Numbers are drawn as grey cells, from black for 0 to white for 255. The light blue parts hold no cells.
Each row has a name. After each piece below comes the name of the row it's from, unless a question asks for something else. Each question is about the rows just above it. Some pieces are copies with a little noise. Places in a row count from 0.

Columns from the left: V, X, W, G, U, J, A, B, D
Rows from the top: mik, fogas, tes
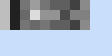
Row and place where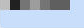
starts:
mik, 0
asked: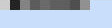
tes
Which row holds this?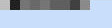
tes
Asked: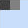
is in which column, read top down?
B
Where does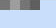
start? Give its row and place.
mik, 2

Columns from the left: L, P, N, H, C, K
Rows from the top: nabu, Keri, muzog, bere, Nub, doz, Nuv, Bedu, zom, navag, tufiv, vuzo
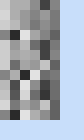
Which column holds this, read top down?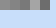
H
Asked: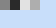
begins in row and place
vuzo, 0
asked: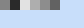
vuzo
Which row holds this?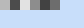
zom
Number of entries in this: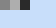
3

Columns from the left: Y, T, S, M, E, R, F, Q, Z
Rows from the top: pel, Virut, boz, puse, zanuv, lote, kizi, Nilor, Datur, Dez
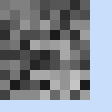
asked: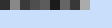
puse
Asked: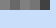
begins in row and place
Virut, 0
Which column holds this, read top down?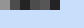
S
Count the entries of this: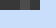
4
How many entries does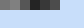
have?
6
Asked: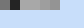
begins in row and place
Nilor, 1

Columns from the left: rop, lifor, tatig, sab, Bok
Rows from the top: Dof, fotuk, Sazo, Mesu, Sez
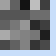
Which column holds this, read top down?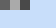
rop
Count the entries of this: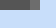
4
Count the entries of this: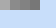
4
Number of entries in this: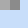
2
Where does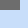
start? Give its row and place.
fotuk, 3
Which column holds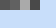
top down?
rop

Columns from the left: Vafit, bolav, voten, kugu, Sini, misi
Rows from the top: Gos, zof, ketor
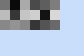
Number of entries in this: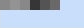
6
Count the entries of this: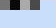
4

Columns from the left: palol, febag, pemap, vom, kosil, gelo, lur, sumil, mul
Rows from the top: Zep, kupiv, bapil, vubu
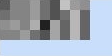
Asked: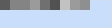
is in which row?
Zep
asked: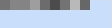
kupiv

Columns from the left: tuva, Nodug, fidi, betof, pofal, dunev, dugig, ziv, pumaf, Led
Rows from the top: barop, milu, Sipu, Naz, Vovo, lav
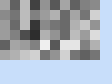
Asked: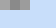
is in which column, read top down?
tuva
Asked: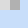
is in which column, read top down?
Led
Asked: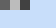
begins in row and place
barop, 1
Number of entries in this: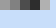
5
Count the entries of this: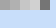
5
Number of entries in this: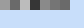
7
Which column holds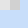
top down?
dugig

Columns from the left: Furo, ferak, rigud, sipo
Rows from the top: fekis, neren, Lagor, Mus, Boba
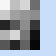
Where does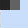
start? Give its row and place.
Boba, 1
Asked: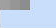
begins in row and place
neren, 1
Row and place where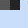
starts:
Boba, 0
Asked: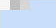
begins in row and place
fekis, 0
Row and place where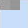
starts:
neren, 1
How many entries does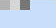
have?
3
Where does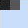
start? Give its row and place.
Lagor, 0

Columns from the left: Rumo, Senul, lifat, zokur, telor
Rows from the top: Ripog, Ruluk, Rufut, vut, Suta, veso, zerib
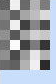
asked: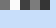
Suta
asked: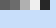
zerib
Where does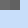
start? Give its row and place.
zerib, 0
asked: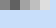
Ruluk
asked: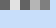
Ripog
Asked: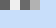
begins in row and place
Ripog, 0
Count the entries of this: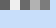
5

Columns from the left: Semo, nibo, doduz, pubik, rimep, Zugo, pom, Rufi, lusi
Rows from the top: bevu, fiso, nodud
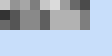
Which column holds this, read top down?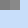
pubik
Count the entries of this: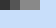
4
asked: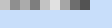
bevu

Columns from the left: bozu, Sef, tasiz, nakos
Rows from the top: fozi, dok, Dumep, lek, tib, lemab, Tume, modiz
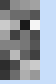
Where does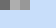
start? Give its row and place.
modiz, 1
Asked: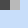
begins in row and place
Tume, 1
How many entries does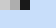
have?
3
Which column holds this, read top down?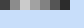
bozu
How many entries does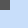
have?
1

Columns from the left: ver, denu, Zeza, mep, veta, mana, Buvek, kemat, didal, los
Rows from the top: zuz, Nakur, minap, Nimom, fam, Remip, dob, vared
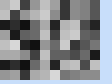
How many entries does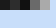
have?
5
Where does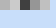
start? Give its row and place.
zuz, 0
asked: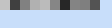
Nakur
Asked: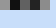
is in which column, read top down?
Zeza
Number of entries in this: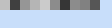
10
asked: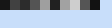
minap
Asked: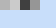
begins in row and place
zuz, 0

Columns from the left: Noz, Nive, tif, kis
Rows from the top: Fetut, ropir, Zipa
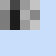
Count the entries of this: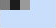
3
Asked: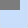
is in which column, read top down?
Noz
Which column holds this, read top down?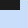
Nive
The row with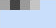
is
Fetut

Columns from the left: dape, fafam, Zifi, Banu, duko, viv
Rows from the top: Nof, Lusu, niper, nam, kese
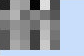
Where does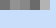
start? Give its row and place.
niper, 0
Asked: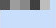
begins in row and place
nam, 0
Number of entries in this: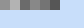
6

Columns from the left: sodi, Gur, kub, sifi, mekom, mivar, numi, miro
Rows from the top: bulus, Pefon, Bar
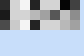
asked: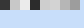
Bar
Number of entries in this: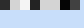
8
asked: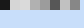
Pefon
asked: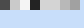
Bar
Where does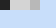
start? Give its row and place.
Bar, 3

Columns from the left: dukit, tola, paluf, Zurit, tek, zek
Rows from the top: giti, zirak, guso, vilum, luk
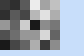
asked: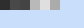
zirak
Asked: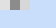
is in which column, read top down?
tek
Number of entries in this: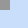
1
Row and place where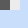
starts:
giti, 2
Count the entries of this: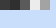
5

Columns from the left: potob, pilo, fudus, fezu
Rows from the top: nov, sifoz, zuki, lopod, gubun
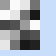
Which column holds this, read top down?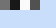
fezu
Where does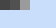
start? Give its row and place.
zuki, 0
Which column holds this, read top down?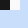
fezu
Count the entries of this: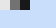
3
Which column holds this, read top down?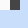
potob
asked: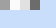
nov
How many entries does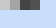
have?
4

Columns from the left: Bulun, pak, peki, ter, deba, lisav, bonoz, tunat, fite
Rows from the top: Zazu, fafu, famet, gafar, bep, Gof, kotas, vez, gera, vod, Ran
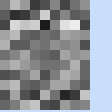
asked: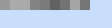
kotas
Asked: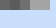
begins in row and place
gera, 2
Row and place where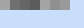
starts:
Gof, 2
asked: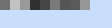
Zazu
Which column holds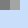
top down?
lisav
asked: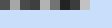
vod

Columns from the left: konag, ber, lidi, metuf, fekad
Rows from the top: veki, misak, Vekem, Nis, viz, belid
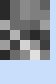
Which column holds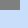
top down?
metuf
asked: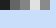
belid
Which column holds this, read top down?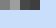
fekad

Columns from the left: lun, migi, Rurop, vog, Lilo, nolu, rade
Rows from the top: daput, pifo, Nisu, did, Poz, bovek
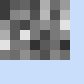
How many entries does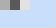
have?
3
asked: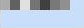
did
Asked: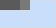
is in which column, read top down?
migi
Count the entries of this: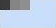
3
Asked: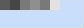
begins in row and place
Nisu, 1
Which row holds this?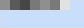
Nisu

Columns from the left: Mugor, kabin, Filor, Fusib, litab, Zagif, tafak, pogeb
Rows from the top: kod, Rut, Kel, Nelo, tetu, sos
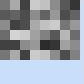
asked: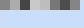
sos
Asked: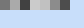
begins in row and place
sos, 0
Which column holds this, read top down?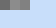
pogeb
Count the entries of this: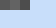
3
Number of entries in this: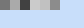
6

